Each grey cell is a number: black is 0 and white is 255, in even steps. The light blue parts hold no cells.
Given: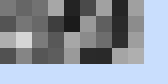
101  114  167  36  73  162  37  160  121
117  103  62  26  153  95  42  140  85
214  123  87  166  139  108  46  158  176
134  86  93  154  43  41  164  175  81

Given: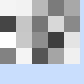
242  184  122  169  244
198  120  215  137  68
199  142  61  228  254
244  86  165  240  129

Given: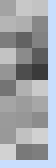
199  195  163
176  135  181
98  129  124
138  91  194
78  58  149
177  201  116
156  167  165
151  141  154
193  208  153
121  127  211

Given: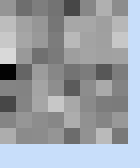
110  126  115  71  135  176  140  149
162  150  118  167  167  159  183  189
166  153  124  185  163  160  199  200
153  112  122  158  164  161  162  217
101  156  135  115  124  87  124  3
131  164  142  91  141  170  131  132
132  166  199  168  138  124  123  71
150  141  135  173  145  133  152  133
139  140  149  108  146  186  120  173

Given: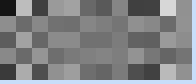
189  64  154  162  104  89  133  64  65  215  145  21
107  136  113  111  134  126  117  144  136  107  146  142
162  103  139  139  113  113  124  98  96  154  141  93
106  149  110  122  128  132  126  147  119  101  116  137
172  79  145  158  110  101  123  78  65  186  145  58

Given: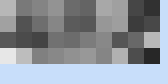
121  132  147  107  100  168  160  70  49  183
82  110  134  91  87  151  158  60  72  161
75  68  113  108  124  136  85  104  184  88
189  128  136  145  152  133  177  77  39  231
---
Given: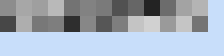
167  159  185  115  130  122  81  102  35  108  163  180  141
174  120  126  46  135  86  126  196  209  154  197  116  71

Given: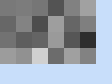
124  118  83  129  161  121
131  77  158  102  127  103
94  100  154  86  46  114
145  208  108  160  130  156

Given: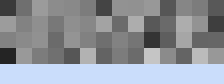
111  155  140  137  123  68  146  145  152  86  134  124  88  58
130  143  120  143  135  163  107  173  88  106  173  147  62  156
138  145  107  148  129  111  130  117  51  94  166  101  102  130
153  124  112  86  177  99  124  107  197  139  100  186  152  36

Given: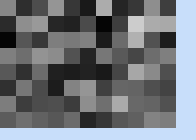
46  77  149  55  25  172  37  55  142  62  135
142  153  38  33  75  5  62  204  171  169  43
86  56  126  121  128  27  107  177  82  29  5
110  147  140  82  36  119  89  70  109  127  127
48  108  32  28  34  25  70  167  138  79  88
119  75  28  131  149  64  102  100  79  67  48
61  76  79  60  142  111  170  104  100  81  125
111  97  87  107  37  54  87  96  131  125  92

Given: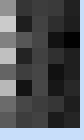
53  61  58  33  146
30  66  46  30  203
87  70  18  2  129
35  65  48  31  192
62  70  17  31  100
19  71  23  40  184
71  61  54  30  107
61  66  27  37  90

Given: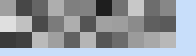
71  101  174  127  130  30  114  200  109  135  159
193  74  123  174  84  161  158  139  95  90  223
64  186  159  97  181  85  107  155  168  184  58

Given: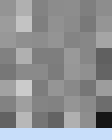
176  131  140  141  127  141  148
195  127  145  139  121  149  156
143  141  148  132  135  165  152
176  126  126  153  135  96  129
138  138  124  151  144  100  119
203  125  149  137  118  157  162
159  132  130  149  138  109  130
184  117  99  176  142  21  98
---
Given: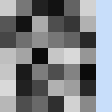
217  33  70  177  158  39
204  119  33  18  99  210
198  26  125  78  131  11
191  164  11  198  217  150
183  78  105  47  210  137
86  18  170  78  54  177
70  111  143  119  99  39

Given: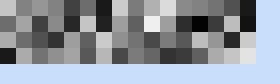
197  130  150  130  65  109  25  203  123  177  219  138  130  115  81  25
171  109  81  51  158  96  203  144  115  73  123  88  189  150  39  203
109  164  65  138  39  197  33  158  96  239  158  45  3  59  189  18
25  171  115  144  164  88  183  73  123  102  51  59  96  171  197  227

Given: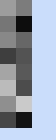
187  76
165  89
157  124
143  202
136  103
118  13
69  19
62  83

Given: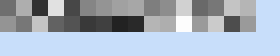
148  119  196  98  83  57  64  34  41  181  174  253  154  203  77  154
111  174  49  225  71  133  148  161  167  126  141  209  105  119  196  181

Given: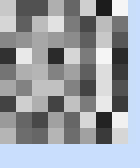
214  94  187  226  122  72  187  115
200  80  80  175  102  206  29  245
181  109  102  181  109  161  58  214
167  129  193  193  129  66  220  80
154  102  72  161  102  214  35  239
135  148  167  154  141  94  200  86
115  175  181  129  161  94  220  58
66  206  175  66  193  122  233  58
50  233  167  43  214  122  245  43

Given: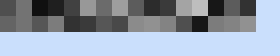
100  115  86  123  50  58  86  72  138  145  131  79  23  123  131  145
79  115  15  30  65  152  107  158  92  44  58  164  190  23  92  50
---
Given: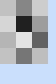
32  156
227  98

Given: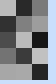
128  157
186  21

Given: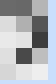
176  85
227  60

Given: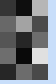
163  75
38  109

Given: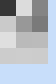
152  122
186  187

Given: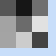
107  225
204  67
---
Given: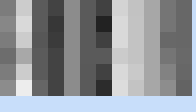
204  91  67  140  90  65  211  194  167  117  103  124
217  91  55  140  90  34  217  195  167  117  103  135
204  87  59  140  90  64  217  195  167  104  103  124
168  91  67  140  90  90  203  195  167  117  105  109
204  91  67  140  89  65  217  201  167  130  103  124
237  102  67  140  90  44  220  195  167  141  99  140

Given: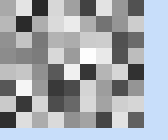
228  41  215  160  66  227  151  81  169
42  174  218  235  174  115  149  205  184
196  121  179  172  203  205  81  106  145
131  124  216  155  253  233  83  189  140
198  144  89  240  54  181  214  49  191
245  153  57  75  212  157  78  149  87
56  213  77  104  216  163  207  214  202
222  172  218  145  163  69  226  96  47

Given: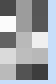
156  86  73
156  87  251
185  239  99
189  184  218
83  61  186

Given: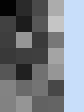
42  74  172  3
28  87  197  65
150  58  119  62
62  63  164  57
32  113  150  86
106  116  71  131
149  98  100  130

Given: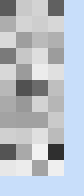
201  211  96  91
212  206  215  173
158  186  176  217
199  222  156  122
155  236  224  216
81  107  191  184
152  211  182  170
161  161  202  163
204  224  187  208
169  241  47  84
236  163  239  231

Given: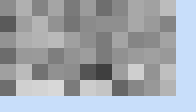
176  132  165  122  155  110  135  168  161  188  141
159  180  146  117  139  143  143  168  154  132  90
174  179  186  160  142  123  164  133  138  163  147
153  154  126  147  157  123  145  155  160  153  108
187  114  145  141  84  63  158  207  147  191  160
208  211  216  123  204  196  102  135  152  179  110

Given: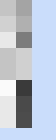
164  196
176  209
123  232
208  195
208  195
58  250
74  232
76  231
